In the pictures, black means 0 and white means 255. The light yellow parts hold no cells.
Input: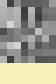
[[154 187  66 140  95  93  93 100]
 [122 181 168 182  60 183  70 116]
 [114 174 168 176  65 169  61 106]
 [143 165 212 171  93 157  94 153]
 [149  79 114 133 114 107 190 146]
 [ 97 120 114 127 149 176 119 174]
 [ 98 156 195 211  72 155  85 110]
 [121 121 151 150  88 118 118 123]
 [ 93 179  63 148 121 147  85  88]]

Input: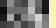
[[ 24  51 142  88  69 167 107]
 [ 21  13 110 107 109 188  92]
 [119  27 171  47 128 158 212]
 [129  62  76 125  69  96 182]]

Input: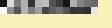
[[105  22 218 124 176  52 182 189  84  59  22 176 131 113]
 [229 250 142  86 179 126 159  67  93 109  82  51  56  48]]

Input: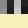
[[ 35 135  38 181]
 [ 24 144  28 199]]

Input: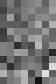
[[147  87 120  84 119 128 140  98]
 [160  66 104 101 123 139 117 118]
 [127  90 160  79 125 108 135 140]
 [176  95  93  94  83 127 170  95]
 [101  60 151 125 128 115 117 154]
 [105  69  93 147 103 157 167 112]
 [147 130 121  47  89  73 184 101]
 [ 41 131 123 160 154  91 118  95]
 [134  56 115  76 105 117  95  59]
 [216 125  46  92 119 131 122  69]
 [ 96 176 123 160 185  72 128 223]
 [136  88 119 131 180 107  19 114]]

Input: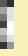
[[ 47  89]
 [229 163]
 [225 119]
 [251  65]
 [251 194]
 [223 155]
 [150  53]]

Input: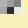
[[126 177 158]
 [233 164  46]]

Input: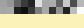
[[183 161 150  99  59  36 224 168 171  98 200  77]
 [251 165 168  30  15  57 125 169  49 145  32 188]]

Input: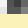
[[101 244  83  62]
 [128 230  87  87]]
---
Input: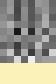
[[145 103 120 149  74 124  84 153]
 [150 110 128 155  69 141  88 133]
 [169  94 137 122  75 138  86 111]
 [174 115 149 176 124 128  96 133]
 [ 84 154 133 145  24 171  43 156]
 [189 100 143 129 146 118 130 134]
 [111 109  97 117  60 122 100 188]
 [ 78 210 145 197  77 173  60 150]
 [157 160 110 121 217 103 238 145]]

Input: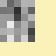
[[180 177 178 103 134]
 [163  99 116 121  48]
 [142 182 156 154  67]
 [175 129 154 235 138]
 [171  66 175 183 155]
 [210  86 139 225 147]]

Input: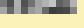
[[112 178 123  79 175  81 113 162 177 195  96]
 [ 73 131 165 104 171  93 153 166 105  61  67]]

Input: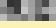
[[ 74 163 155  51  56 179 159 115]
 [163 180 128 106  60 197 162 121]
 [ 60 155 187 143 145 123 157  87]]

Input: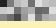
[[197 188  35 124 188 201 113 223]
 [108 220 203 211 116 160 176 102]
 [172 186 134 110  72 151 222 121]]

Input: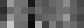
[[ 96  71  60 154 114 112  24  96  83 104 111 139]
 [ 99  83  45 105 121  99  80 108  91  93 112 113]
 [ 89  67  65 150 117 119  21  91 101 105 118 154]
 [108  81 115 200 111 107  11 172  63 124  87 120]]

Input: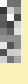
[[113 110 254]
 [206 150  55]
 [251  72  95]
 [ 63 210  89]
 [ 96 223 127]
 [143 145 146]
 [ 85 142 230]
 [204 207  82]
 [117 166 208]]

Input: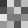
[[108 186  57 218]
 [205  85  81 137]
 [122 144 228 123]
 [ 86 204 151 181]]
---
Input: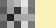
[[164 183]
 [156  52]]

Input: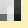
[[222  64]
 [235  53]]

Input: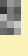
[[151 130]
 [122  88]]

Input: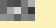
[[ 82  76]
 [168 212]]

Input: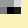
[[151 215]
 [  0  28]]

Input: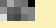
[[170 122]
 [ 98  90]]
